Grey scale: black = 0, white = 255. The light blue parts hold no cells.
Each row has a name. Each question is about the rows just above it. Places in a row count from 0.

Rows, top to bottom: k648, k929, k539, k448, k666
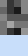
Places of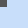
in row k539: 1 2 3
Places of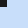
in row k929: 2
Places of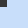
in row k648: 1
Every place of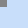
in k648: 0 3
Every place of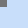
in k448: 0 2 3
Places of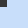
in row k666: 1

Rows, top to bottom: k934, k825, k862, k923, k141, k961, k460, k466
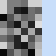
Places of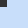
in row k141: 3 5
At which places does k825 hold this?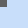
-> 5
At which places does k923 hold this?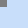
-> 0
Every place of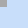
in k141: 0 2 4
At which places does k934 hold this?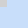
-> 0 4 5
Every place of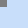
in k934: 1 2

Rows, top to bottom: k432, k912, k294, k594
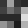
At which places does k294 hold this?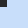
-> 0 1 2
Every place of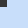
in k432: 0 2
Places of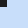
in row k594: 2
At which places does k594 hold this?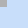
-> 3

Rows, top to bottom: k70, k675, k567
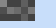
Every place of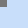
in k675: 1 4
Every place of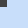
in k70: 1 2 4
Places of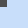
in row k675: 0 3
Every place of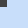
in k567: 0 1 2 4

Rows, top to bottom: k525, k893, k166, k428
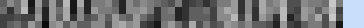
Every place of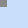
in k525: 1 15 18 20 35 39 43
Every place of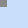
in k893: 5 11 18 19 31 35 38 44 46

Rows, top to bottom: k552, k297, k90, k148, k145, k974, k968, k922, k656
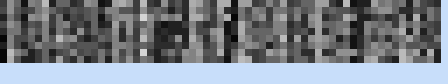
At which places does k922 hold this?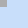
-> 31 45 61
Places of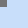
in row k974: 21 28 30 38 47 57 62
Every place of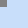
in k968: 1 5 16 17 36 46 55 57
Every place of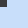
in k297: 3 9 14 19 38 50
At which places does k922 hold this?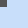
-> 9 12 23 29 30 41
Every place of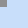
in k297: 1 6 20 45 54 55

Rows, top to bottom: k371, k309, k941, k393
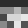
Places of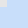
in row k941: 3
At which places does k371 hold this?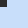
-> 0 1 2 3
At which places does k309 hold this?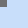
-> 3
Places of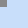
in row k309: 0 1
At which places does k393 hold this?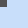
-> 1 3

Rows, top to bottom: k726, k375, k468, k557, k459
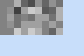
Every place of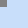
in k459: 0 1 6
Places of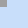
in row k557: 3 4 5 7
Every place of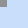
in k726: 5 7
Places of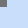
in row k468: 2 4 7
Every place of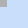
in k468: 8
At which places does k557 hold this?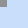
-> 1

